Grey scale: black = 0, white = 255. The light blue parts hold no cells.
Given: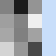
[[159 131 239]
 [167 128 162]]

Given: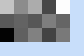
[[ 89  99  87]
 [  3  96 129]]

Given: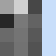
[[ 39 121  99]
 [106 116  88]]

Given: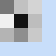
[[240  18 189]
 [180 142 201]]

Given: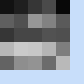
[[ 95  80 151]
 [ 54  70  70]]

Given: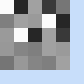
[[127 161 154]
 [154 251  38]]

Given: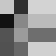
[[ 18 136 187]
 [ 83 155 110]]

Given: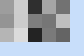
[[148 204 126]
 [181 219  35]]
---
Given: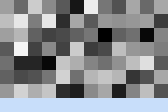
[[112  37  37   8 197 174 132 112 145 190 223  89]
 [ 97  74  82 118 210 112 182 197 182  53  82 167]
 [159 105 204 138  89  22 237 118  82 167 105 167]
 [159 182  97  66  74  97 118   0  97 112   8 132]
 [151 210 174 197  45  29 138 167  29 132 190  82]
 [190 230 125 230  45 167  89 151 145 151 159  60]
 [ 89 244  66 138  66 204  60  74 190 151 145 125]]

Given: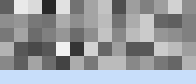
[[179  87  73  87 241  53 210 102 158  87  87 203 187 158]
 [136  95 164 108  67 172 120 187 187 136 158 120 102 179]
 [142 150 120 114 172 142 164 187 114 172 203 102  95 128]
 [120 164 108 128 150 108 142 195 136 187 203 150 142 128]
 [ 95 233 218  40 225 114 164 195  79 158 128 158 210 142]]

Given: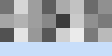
[[165 178 158 136  59 202 144 122]
 [115 214 158  94 171 194 107 144]
 [ 81 228 152  87 208 235 122 186]]

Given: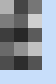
[[ 61  39  91]
 [ 77  45  83]
 [178  69 118]
 [124  99 207]
 [106 146 193]]

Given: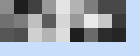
[[141  30  65 153 228 179 125  72  72]
 [ 86  78 208 179 221  30 106  44  37]
 [112 125 192  92 214 153 234 200  57]]

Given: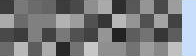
[[ 73  60 128  66 121  81  66 149  34  93 115  54  93]
 [170 107 128 128 178 157  81  54 184 149  81 163  66]
 [ 60 121 107 101  60  73 143 170  46  87 149  73 157]
 [107 184  93 170  40 115 199 143 143 115 157 136 192]]

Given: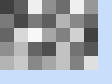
[[122  72 122  94 180 136 101]
 [ 64  94 239 143 109 239 151]
 [143 187 101  78 194 115  86]
 [180 201 136 166 194 129 223]
 [101 216 247 166 129 209  64]]
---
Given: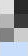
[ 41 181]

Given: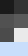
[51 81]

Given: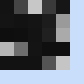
[ 22  28  19 110  18]

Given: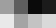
[ 27 195]

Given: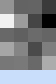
[ 58  69  96 166]

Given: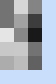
[132 162 229]
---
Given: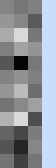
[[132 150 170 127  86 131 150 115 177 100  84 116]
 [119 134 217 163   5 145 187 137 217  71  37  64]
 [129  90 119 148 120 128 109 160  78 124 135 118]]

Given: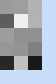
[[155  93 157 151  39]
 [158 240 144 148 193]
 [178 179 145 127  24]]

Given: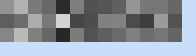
[[146  94 134]
 [178 109 185]
 [122 173 127]
 [104 120 102]
 [ 43 211  39]
 [126  69 124]
 [ 81  77  82]
 [ 85 129  94]
 [ 96 131 106]
 [149  75 127]
 [119  62 109]
 [119 155 118]
 [103  82 100]]

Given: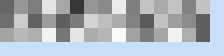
[[103 110 164]
 [150 203 184]
 [126  98 175]
 [227 156 242]
 [167  95 119]
 [ 54 123 228]
 [149 211 172]
 [138 189 182]
 [234 171 249]
 [126 129 162]
 [195  90 123]
 [169 194 165]
 [195 158 242]
 [130 139 173]
 [194  95  94]]

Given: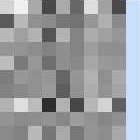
[[212  90 184 149 188 125 129 177 148 137]
 [239 184 159 147 122 151 137 221 139 130]
 [168 145 177 141 151 145 145 187 142 184]
 [ 72 139  84 130 111 149 154  45 146 119]
 [170 119 178 142 142 102  94 177 135 169]
 [103 114 132 131 136 148 146  71 156 120]
 [221 150 172 157 166 177 172 182 146 148]
 [162 175 159 143 152 143 147 211 135 141]
 [ 73 137 149 142 149 169 164  96 144 168]]

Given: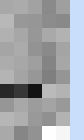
[[168 184 177 165 172 180  40 150 182 169]
 [171 152 167 171 167 164  55 168 175 134]
 [162 150 151 147 159 151  19 156 153 146]
 [138 140 169 138 132 127 186 164 144 254]
 [159 137 178 164 167 149 179 153 178 246]]

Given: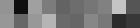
[[147 151]
 [ 14 103]
 [160 152]
 [124 181]
 [ 99 106]
 [109 102]
 [118 135]
 [129 120]
 [196  44]
 [ 85  56]]
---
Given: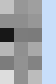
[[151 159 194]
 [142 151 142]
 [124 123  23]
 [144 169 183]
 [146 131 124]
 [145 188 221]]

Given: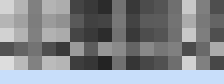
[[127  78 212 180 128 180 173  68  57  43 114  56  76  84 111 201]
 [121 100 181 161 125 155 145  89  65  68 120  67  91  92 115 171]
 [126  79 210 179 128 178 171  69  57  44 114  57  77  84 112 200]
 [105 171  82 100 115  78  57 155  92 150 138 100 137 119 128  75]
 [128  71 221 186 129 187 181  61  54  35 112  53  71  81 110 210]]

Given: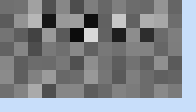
[[148 101 112 114 161  81 135  77 126 103 127 108 105]
 [167 109  91 147 183  21 153 159  15  97 200  97 174]
 [107 126 116  94  66 154  90  12 216  98  29 141  45]
 [102 125  98 134  77 121 111 137  97 120 112 131 131]
 [144  90 135  94 108 107 120  80 142 115  93 114  96]
 [ 96 100 139  95 129 155 104 108 152 118  89 127 108]
 [137 122 111 131 170  78 134 134  92 105 130 123 108]]

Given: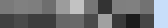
[[128 114 122 128 126 110 156 194 118  51 127]
 [ 27  69  65  74  61  61 103 105  74 161  57]]

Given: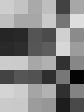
[[ 66 167 206 195 169 190]
 [117 222 191 167 167 202]
 [208 139  37  40  84  75]
 [215 156  41  45  86  93]
 [ 49 135 204 203 167 177]
 [119   4  67  86  82  46]
 [ 48 131 212 205 165 178]
 [ 29  73 202 201 156 151]]

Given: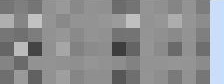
[[147 125 117 127 117 146 153 137 146 144 108 116 148 144 133]
 [149 140 175 133 194 148 137 147 147 150 155 191 147 150 173]
 [147 127 118 112 125 146 150 138 147 145 115 116 148 144 138]
 [145 110 101 187  68 145 166 130 139 142  61 100 149 139 106]
 [148 139 132 106 146 147 145 143 149 146 141 130 147 147 149]
 [146 118 111 153  97 146 158 134 143 143  87 111 148 142 122]]
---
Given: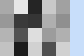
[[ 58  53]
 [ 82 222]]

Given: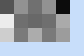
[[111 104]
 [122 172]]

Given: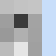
[[ 58 163]
 [176 162]]

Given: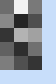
[[ 37  78]
 [179 161]]

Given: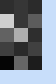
[[ 54  92]
 [174  46]]

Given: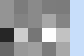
[[131 138]
 [205 118]]

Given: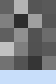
[[ 45 160]
 [144  82]]

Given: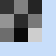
[[ 43 121]
 [  9 206]]

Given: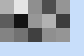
[[ 19 151]
 [114  64]]
